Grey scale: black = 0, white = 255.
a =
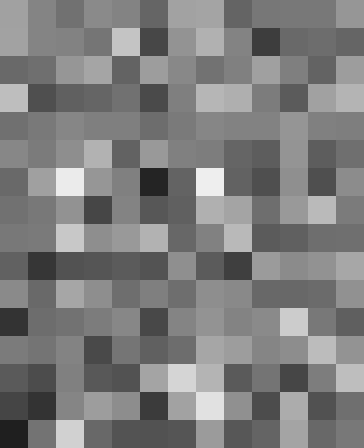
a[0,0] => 161
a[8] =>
[120, 122, 200, 142, 153, 178, 103, 129, 185, 91, 96, 110, 111]
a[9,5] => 83
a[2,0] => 105
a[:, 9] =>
[119, 61, 160, 124, 130, 93, 79, 110, 91, 155, 104, 138, 133, 116, 76, 100]
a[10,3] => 142
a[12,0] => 123
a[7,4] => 131
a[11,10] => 204
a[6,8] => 98
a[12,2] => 131
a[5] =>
[135, 123, 142, 178, 98, 153, 128, 125, 101, 93, 148, 93, 111]
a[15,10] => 164
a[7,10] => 153
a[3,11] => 161
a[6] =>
[105, 160, 235, 150, 128, 36, 99, 238, 98, 79, 143, 79, 140]
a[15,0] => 31
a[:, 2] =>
[113, 130, 150, 96, 134, 142, 235, 146, 200, 82, 166, 114, 131, 128, 133, 209]
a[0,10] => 120
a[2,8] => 128
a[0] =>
[161, 132, 113, 138, 131, 101, 162, 164, 100, 119, 120, 120, 150]
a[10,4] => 110
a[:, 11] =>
[120, 109, 99, 161, 128, 93, 79, 186, 110, 146, 107, 120, 188, 125, 81, 104]
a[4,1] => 121
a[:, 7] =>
[164, 177, 114, 182, 134, 125, 238, 176, 129, 91, 142, 147, 166, 180, 225, 155]
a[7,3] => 70
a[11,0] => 51
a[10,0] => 138

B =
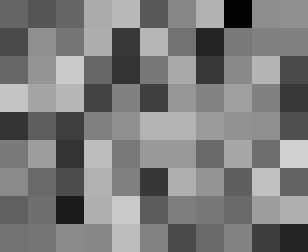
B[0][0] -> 100
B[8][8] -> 130
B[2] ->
[103, 149, 202, 103, 51, 120, 169, 56, 138, 180, 74]
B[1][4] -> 56
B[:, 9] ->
[141, 129, 180, 129, 143, 110, 192, 157, 61]
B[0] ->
[100, 85, 101, 171, 185, 88, 134, 178, 3, 141, 144]
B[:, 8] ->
[3, 122, 138, 160, 146, 167, 95, 105, 130]
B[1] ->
[73, 144, 117, 174, 56, 183, 114, 36, 122, 129, 128]
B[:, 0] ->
[100, 73, 103, 196, 52, 122, 139, 96, 114]
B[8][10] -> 37
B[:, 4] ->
[185, 56, 51, 129, 144, 121, 128, 201, 189]
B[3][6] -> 150
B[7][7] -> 120
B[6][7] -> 149
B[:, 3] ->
[171, 174, 103, 67, 127, 189, 177, 175, 135]
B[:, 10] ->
[144, 128, 74, 57, 79, 208, 99, 176, 37]
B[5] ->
[122, 158, 51, 189, 121, 153, 153, 105, 167, 110, 208]

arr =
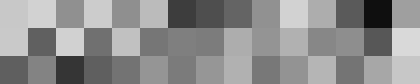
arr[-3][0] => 200
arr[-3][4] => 143
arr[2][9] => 120
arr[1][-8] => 124
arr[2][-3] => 116
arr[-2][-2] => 87
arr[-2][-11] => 193
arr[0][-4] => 173
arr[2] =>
[95, 131, 53, 95, 115, 149, 123, 150, 177, 120, 147, 181, 116, 167, 199]
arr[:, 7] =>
[78, 124, 150]
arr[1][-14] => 96

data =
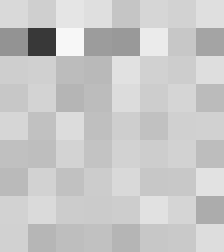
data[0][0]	217
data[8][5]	199
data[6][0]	186
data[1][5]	235
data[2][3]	185
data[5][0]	192
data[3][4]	220
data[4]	[214, 193, 220, 191, 206, 193, 208, 209]
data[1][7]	164
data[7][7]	172
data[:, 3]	[223, 156, 185, 188, 191, 195, 204, 203, 193]
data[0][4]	197
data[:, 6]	[210, 199, 205, 213, 208, 210, 200, 213, 201]
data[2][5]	209
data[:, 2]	[229, 247, 188, 181, 220, 211, 193, 204, 190]
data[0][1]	207
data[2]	[206, 208, 188, 185, 225, 209, 205, 222]
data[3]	[199, 211, 181, 188, 220, 205, 213, 187]

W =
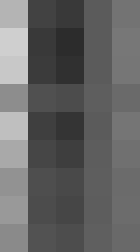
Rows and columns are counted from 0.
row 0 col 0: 180
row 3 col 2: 76
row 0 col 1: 66
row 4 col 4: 117
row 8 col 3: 95
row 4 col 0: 191
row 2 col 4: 118
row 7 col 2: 70
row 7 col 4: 108
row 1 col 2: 44
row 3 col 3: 94
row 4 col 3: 91

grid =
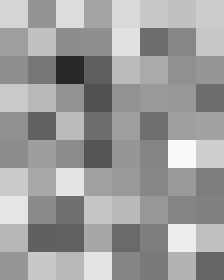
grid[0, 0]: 213
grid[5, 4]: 150
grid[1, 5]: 109
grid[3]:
[201, 184, 146, 81, 146, 154, 151, 110]
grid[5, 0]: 141
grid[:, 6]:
[193, 135, 144, 151, 158, 250, 153, 133, 237, 178]
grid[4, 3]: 109
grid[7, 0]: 229
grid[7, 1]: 138
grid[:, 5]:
[199, 109, 170, 154, 111, 133, 134, 151, 126, 121]
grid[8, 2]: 97
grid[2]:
[143, 119, 40, 95, 187, 170, 144, 150]
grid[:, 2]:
[220, 141, 40, 146, 187, 140, 228, 112, 97, 184]
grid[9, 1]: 200
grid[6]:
[202, 168, 228, 161, 153, 134, 153, 125]
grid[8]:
[183, 96, 97, 167, 106, 126, 237, 192]

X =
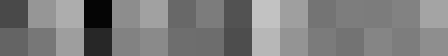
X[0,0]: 73
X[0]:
[73, 150, 173, 5, 141, 161, 104, 124, 82, 194, 159, 116, 125, 124, 130, 164]
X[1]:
[100, 119, 158, 39, 130, 138, 110, 109, 77, 183, 148, 123, 115, 133, 125, 142]
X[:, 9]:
[194, 183]
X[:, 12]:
[125, 115]
